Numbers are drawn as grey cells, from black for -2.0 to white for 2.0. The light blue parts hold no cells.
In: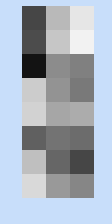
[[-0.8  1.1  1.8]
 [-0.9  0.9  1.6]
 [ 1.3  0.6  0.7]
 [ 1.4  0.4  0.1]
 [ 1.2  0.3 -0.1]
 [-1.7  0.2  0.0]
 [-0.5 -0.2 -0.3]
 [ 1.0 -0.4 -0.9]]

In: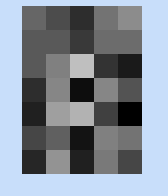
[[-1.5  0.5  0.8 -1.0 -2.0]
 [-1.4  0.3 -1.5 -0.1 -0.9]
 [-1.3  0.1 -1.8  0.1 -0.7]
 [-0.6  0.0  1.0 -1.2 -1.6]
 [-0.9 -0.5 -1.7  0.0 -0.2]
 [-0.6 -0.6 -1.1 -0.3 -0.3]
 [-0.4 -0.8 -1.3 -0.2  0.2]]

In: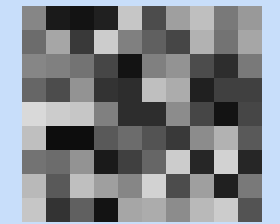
[[ 1.4  1.2  1.1  0.0 -1.3 -1.3  0.2 -0.9 -1.7 -0.9]
 [-0.3  0.6 -1.1  1.2  0.0 -0.5 -0.9  0.8 -0.2  0.6]
 [ 0.1  0.0 -0.2 -0.9 -1.7  0.0  0.3 -0.8 -1.3 -0.1]
 [-0.2 -0.3  0.3 -1.6 -1.0 -0.4  1.2 -1.4  1.3 -1.4]
 [ 0.9 -0.6  1.0  0.5  0.1  1.3 -0.8  0.5 -1.5 -0.1]
 [-0.4 -0.8  0.3 -1.2 -1.3  1.0  0.7 -1.5 -1.0 -1.0]
 [ 1.1 -1.2 -0.5 -1.7  0.6  0.7  0.2  0.9  1.2 -0.7]
 [ 0.1 -1.6 -1.7 -1.5  1.1 -0.8  0.5  1.0 -0.1  0.4]
 [ 1.0 -1.8 -1.8 -0.6 -0.3 -0.7 -1.1  0.2  0.8 -0.6]]

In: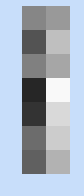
[[-1.4  1.9]
 [-1.2  1.4]
 [-0.3  1.2]
 [-0.7  1.0]
 [-0.5  0.8]
 [ 0.0  0.6]
 [ 0.1  0.4]]

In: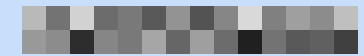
[[ 0.4  0.2 -1.3  0.1 -0.1  0.6 -0.4  0.5 -0.3 -1.5 -0.2 -0.6 -0.5 -1.0]
 [ 0.9 -0.2  1.3 -0.3 -0.1 -0.6  0.3 -0.7  0.1  1.4  0.0  0.5  0.2  1.0]]

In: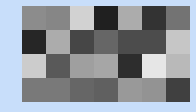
[[-1.4  0.7 -0.9 -0.4 -0.8 -0.8  1.1]
 [ 0.2  0.1  1.3 -1.5  0.7 -1.2 -0.2]
 [-0.1 -0.1 -0.4 -0.5  0.4  0.3 -1.0]
 [ 1.2 -0.6  0.5  0.6 -1.3  1.6  0.9]]

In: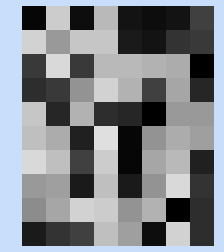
[[-1.1  1.4 -1.1  0.9  0.9  0.8  0.7 -2.0]
 [-1.9  1.2 -1.8  0.9 -1.7 -1.8 -1.7 -1.0]
 [ 1.4  1.0 -1.0  1.2 -1.9  0.6  0.9 -1.5]
 [ 1.0  0.7 -1.5  1.5 -1.9  0.3  0.7  0.5]
 [ 0.2  0.6  1.3  1.2  0.3  0.8 -2.0 -1.3]
 [ 0.4  0.5 -1.6  1.0 -1.6  0.3  1.4 -1.2]
 [ 1.3  0.4  1.1  1.1 -1.6 -1.7 -1.2 -1.1]
 [-1.3 -1.1  0.3  1.3  0.8 -1.0  0.6 -1.4]
 [-1.6 -1.2 -1.0  1.0  0.5 -1.8  1.3 -1.3]
 [ 1.1 -1.4  0.8 -1.3 -1.4 -2.0  0.4  0.4]]
